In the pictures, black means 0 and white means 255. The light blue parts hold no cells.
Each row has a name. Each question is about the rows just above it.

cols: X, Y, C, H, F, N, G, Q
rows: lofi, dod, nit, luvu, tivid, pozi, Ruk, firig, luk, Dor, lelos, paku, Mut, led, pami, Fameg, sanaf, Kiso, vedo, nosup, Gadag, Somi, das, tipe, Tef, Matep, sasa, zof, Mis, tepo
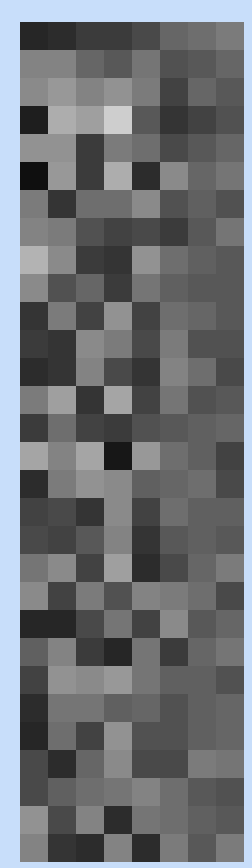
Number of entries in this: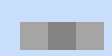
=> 3
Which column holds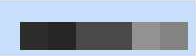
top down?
X
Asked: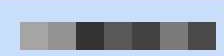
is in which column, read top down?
C

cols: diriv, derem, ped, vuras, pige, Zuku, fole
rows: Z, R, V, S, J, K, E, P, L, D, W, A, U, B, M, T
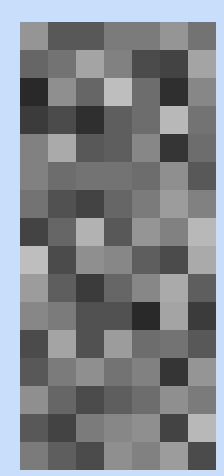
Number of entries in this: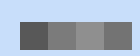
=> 4
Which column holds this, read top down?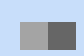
ped
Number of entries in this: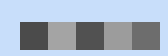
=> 5
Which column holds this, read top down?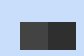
Zuku
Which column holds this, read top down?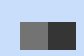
Zuku

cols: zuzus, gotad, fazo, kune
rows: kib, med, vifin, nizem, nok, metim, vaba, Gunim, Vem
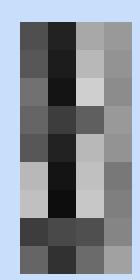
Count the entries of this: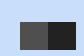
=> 2
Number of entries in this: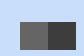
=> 2
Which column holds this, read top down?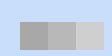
fazo
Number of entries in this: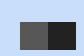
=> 2
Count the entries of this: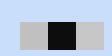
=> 3
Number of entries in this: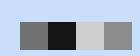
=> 4
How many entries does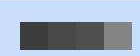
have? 4

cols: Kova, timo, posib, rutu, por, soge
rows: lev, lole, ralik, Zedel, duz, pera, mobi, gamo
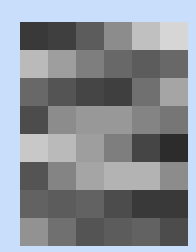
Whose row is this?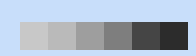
duz
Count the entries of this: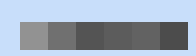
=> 6
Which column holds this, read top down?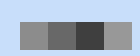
rutu
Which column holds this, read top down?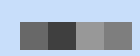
rutu

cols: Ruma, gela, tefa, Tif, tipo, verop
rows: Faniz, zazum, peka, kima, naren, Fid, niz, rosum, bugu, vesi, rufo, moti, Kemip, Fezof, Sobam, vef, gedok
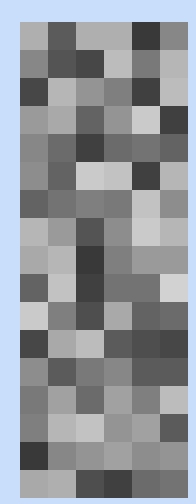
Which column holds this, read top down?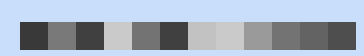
tipo
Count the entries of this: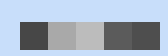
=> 5
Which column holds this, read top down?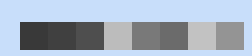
tefa

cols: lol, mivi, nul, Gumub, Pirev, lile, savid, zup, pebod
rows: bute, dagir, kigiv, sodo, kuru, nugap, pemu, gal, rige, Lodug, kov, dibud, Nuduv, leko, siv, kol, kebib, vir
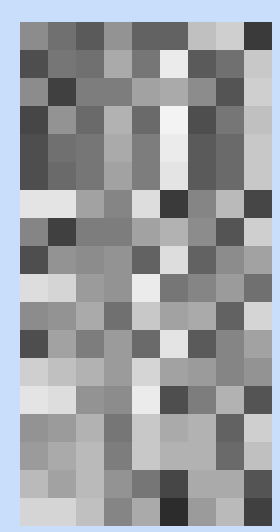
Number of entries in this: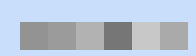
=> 6
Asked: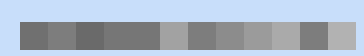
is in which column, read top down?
nul

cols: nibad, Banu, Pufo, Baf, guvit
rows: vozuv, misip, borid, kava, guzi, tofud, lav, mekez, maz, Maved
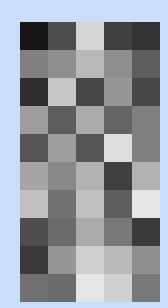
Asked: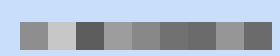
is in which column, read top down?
Banu
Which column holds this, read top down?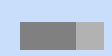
guvit
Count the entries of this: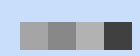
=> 4
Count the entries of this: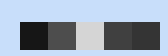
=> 5
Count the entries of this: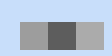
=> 3
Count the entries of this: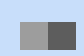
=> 2
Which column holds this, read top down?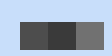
nibad

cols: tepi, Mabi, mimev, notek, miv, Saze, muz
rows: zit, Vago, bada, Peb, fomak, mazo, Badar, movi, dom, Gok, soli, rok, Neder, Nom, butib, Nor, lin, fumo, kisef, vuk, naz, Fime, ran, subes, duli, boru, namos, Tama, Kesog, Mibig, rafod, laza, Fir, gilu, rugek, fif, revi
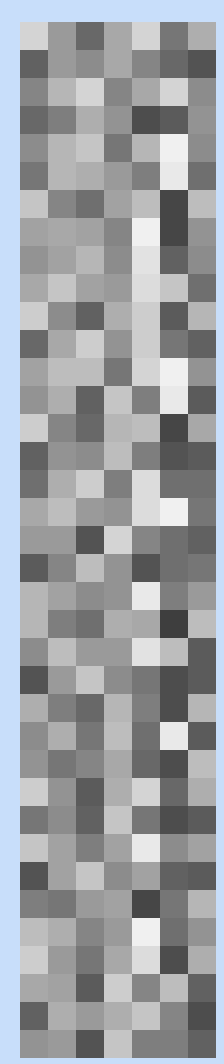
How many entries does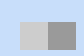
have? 2
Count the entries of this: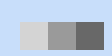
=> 3
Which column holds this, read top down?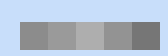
notek
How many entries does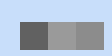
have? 3

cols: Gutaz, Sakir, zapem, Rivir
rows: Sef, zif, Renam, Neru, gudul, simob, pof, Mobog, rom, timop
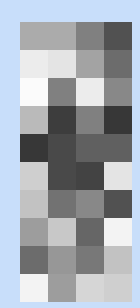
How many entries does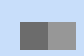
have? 2
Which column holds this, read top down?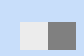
zapem
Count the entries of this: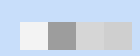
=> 4
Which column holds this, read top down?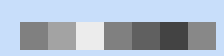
zapem

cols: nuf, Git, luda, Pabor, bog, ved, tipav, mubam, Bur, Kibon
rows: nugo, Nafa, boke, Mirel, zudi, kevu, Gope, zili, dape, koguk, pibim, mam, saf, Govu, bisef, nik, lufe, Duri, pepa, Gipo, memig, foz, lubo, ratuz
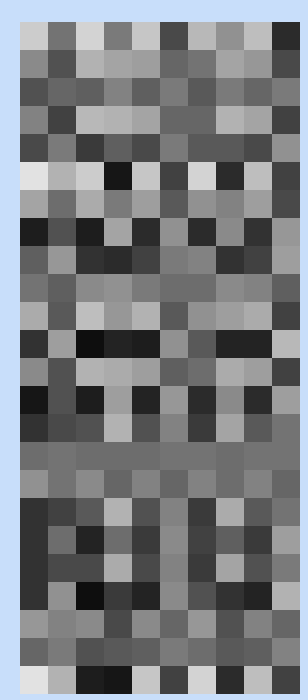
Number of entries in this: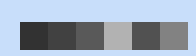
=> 6
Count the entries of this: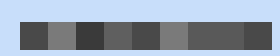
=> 9
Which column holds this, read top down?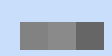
ved
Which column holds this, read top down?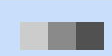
nuf
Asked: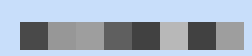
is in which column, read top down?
Kibon
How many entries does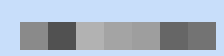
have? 7
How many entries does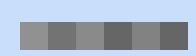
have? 6

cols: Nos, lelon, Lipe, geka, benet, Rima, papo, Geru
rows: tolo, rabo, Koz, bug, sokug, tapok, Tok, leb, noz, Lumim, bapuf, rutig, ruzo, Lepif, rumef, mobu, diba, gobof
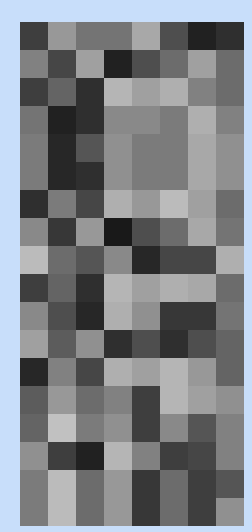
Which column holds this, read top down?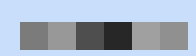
benet
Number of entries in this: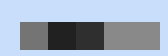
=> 5
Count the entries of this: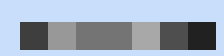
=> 7
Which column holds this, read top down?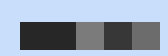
lelon
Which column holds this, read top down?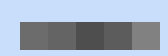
lelon
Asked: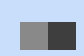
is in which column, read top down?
Rima
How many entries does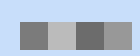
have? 4

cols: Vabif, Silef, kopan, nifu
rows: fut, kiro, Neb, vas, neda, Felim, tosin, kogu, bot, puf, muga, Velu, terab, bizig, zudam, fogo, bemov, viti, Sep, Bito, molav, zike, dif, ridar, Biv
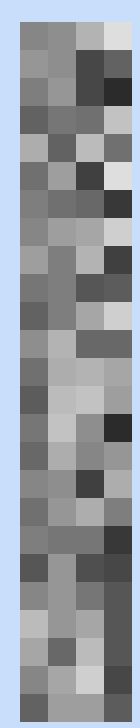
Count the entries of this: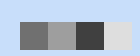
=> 4
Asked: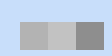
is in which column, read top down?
kopan
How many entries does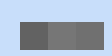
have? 3
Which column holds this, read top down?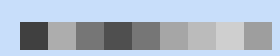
kopan
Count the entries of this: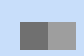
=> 2
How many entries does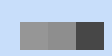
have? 3

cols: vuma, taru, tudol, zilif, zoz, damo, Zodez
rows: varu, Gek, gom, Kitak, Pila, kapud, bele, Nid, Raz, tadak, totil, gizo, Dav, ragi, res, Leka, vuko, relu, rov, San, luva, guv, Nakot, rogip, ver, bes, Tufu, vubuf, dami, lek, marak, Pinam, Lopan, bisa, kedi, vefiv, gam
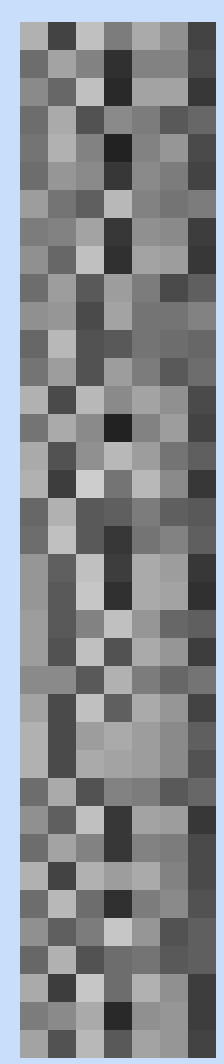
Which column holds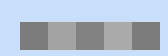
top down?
zoz
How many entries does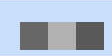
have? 3
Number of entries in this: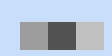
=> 3
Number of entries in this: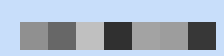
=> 7
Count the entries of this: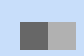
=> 2
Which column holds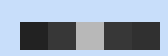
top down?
zilif
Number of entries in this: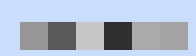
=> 6

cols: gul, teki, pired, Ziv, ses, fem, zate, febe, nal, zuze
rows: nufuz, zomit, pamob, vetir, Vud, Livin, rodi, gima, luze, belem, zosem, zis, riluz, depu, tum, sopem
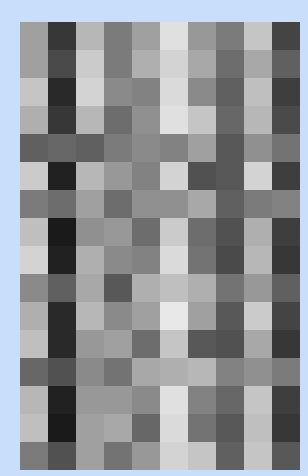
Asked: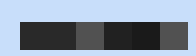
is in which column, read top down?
teki
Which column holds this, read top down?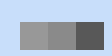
Ziv
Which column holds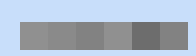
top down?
ses
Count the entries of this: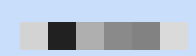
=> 6
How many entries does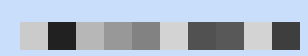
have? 10
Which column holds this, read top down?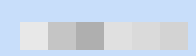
fem

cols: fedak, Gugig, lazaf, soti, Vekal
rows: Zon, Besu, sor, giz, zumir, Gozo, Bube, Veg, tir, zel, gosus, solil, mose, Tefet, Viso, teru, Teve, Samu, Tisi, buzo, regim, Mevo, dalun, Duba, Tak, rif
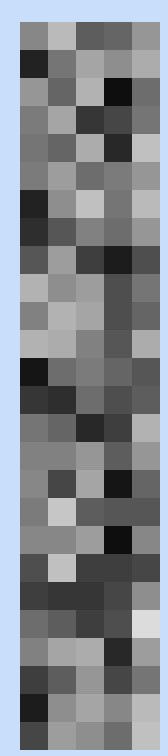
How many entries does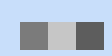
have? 3
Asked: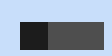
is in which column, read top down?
soti
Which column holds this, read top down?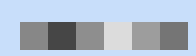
Vekal
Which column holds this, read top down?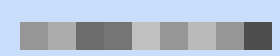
Vekal
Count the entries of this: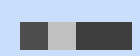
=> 4

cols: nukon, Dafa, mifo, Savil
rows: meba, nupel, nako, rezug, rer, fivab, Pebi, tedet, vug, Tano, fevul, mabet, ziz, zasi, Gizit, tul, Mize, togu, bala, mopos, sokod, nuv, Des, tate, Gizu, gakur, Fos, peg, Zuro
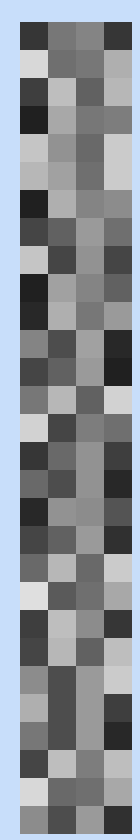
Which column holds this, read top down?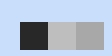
Savil
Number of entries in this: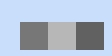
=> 3
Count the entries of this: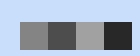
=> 4

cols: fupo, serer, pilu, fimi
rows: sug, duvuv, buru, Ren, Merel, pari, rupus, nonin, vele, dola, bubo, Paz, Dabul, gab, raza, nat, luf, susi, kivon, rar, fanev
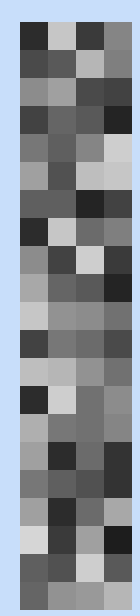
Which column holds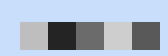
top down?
pilu
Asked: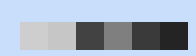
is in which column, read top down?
fimi

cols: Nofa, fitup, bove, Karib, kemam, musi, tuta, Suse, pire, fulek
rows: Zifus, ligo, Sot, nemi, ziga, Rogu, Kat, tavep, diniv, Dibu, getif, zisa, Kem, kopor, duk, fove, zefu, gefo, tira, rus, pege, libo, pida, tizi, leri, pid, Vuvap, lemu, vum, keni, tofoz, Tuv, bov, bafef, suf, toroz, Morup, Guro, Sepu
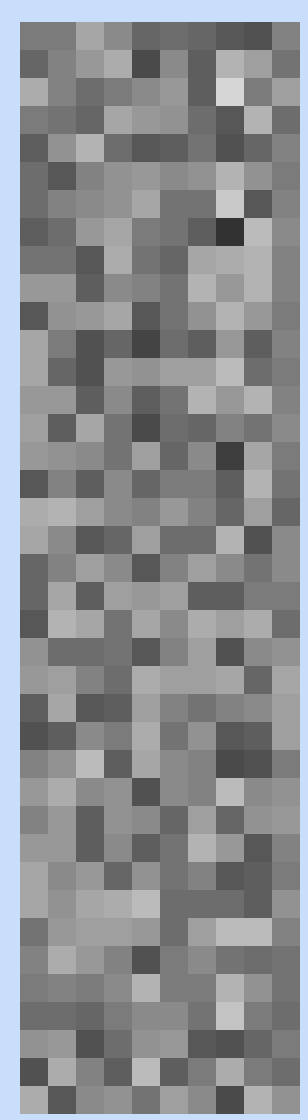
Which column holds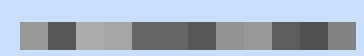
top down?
Nofa
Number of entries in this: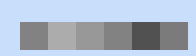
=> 6
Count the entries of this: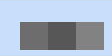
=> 3
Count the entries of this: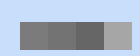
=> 4
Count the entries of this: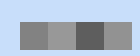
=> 4
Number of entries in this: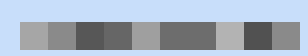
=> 10

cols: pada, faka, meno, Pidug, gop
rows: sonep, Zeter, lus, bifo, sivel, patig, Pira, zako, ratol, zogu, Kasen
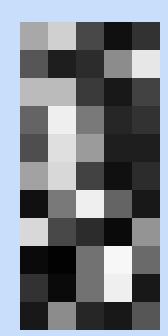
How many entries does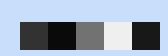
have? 5
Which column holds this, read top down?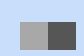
pada
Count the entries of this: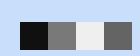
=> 4
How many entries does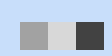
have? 3
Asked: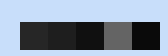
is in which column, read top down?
Pidug
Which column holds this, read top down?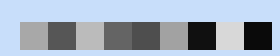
pada
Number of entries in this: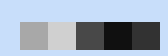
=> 5

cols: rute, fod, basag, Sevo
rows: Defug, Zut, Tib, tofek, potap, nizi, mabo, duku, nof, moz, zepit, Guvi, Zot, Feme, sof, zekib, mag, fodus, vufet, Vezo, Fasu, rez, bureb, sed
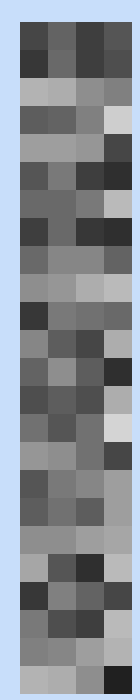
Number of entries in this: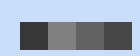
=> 4
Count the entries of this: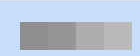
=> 4
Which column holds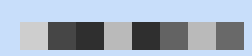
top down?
Sevo
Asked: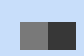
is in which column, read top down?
basag
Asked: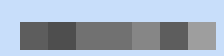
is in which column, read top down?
basag
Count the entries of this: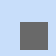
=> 1

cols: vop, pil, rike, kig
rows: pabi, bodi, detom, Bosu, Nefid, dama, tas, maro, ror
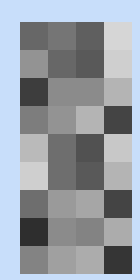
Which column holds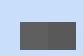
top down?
rike
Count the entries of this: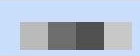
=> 4
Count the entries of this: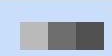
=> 3

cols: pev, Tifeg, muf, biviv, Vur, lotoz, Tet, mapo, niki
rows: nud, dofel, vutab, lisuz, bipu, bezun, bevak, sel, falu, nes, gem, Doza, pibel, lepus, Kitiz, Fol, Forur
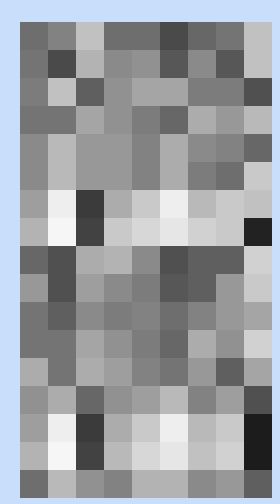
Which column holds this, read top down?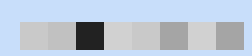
niki
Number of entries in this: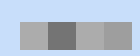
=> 4
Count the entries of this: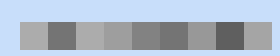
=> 9

